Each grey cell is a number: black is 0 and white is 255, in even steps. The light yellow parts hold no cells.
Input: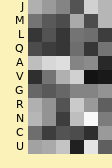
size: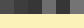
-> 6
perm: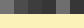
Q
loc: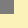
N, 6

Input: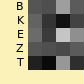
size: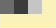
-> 3
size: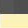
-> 2
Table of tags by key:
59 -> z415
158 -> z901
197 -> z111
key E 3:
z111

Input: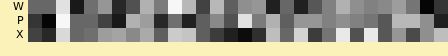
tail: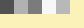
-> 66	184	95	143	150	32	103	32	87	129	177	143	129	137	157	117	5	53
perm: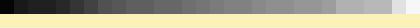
P
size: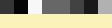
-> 8

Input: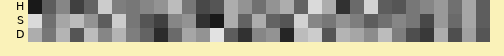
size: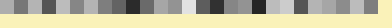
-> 27
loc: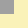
D, 32
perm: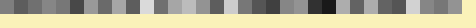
S
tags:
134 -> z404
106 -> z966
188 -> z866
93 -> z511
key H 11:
z866

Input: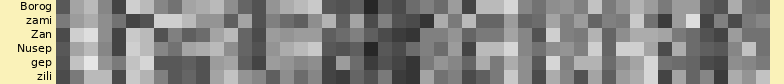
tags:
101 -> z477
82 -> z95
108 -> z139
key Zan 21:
z139
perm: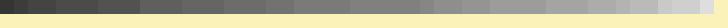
Zan

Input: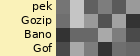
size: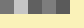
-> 5
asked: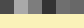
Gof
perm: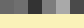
Gof
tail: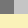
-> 96	125	90	154
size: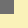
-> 1
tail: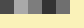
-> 104
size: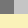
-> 2

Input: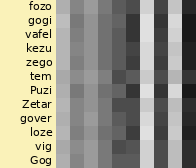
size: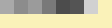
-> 7
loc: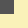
vig, 6
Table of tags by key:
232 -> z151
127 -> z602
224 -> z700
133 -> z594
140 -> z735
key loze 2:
z602
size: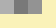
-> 3
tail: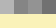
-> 91	68	216	68	196	32
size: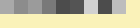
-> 9

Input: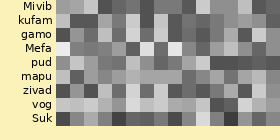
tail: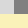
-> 61	149	102	135
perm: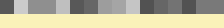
Mivib
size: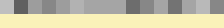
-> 16
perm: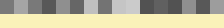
pud
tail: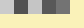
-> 102	121	143	157	143	96

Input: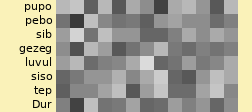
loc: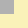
siso, 5
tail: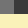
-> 191	135	115	121	95	149	163	141	141	108	128
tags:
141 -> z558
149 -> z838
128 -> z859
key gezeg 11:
z859

